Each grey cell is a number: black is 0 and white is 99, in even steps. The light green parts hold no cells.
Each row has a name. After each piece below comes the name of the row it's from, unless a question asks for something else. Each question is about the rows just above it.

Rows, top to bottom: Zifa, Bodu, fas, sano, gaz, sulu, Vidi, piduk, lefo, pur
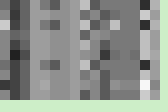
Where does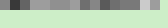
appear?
Bodu
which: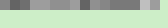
sano
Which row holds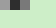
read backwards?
Vidi

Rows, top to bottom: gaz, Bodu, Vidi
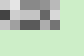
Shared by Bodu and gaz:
[80]
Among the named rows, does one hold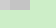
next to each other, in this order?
yes
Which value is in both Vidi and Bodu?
[76]

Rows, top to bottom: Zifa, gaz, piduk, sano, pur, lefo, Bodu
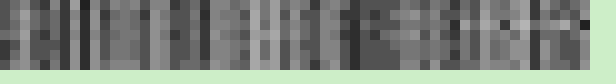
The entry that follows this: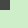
[46]
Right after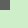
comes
[65]

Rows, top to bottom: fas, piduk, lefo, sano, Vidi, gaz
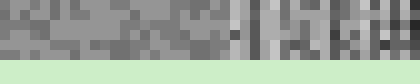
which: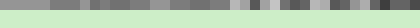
Vidi
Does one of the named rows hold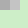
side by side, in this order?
no
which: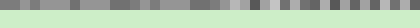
gaz
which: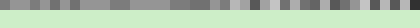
fas
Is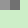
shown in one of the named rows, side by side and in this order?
yes
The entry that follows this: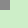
[48]
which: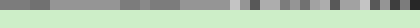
lefo

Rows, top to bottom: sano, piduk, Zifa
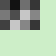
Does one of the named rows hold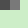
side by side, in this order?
no
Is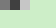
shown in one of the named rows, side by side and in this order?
no
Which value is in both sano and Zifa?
[21]
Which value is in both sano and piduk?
[30]
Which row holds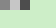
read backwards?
piduk

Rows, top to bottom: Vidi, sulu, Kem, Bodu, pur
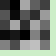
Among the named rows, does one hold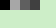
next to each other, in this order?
yes
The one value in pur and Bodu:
[50]
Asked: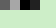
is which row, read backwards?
Vidi
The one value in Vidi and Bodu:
[0]
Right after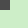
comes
[69]

